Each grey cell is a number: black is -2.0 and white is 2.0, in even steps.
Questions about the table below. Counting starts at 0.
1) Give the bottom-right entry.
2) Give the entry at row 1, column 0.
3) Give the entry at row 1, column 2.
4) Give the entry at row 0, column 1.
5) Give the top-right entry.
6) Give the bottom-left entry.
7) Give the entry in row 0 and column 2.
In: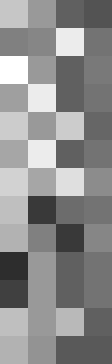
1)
-0.6
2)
0.0
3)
1.7
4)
0.4
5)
-0.7
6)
0.8
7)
-0.5

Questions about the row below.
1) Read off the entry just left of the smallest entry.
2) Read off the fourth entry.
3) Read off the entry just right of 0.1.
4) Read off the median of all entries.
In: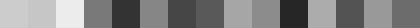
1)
0.2
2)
-0.1
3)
-0.9
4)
0.1

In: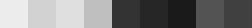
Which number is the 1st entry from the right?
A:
-1.0
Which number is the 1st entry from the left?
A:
1.7
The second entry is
1.3
